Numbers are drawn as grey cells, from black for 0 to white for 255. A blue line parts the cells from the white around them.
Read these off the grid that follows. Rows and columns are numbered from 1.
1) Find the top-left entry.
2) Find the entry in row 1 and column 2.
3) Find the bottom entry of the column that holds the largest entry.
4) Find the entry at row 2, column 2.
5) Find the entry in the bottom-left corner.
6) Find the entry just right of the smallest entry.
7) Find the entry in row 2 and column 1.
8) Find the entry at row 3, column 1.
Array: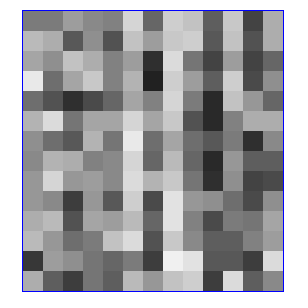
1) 123
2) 123
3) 194
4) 173
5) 173
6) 206
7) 186
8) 165

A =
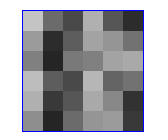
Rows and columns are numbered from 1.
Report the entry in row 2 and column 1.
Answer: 155
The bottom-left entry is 142
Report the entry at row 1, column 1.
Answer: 196
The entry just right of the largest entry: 107
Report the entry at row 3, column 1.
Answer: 128
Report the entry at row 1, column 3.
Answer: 73
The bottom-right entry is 57
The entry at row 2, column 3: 93

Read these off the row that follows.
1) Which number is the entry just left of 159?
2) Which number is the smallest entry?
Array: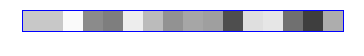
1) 166
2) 62

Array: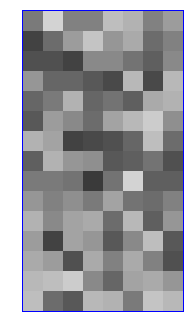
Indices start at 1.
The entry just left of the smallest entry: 115
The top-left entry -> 122
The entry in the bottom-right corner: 184
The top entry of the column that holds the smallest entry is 129
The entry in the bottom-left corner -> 190
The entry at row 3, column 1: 80
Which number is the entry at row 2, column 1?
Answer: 66
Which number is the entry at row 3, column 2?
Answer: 80
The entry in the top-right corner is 156
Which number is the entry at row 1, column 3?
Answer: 129
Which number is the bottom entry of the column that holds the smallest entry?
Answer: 184
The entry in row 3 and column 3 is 66
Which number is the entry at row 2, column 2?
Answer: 108
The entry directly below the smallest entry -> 122
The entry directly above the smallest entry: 143

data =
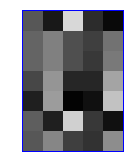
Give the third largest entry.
194
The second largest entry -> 208
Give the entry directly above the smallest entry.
38
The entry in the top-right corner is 9
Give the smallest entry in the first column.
31
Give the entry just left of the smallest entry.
156
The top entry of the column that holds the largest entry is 216
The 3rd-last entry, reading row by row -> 63
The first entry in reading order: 87
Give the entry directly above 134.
31

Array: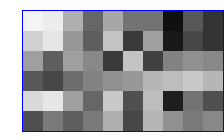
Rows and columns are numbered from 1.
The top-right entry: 51
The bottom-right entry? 136
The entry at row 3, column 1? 159
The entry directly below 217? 79
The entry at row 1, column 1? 244
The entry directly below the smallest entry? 24
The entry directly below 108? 159
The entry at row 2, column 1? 209
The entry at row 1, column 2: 236
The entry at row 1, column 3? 175
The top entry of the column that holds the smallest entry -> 16
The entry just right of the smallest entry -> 87
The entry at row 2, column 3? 152

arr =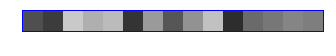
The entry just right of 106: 119
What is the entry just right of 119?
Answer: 133
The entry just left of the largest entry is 60
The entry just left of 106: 45

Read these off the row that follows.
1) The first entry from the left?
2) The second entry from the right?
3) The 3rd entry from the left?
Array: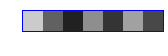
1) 203
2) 161
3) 33
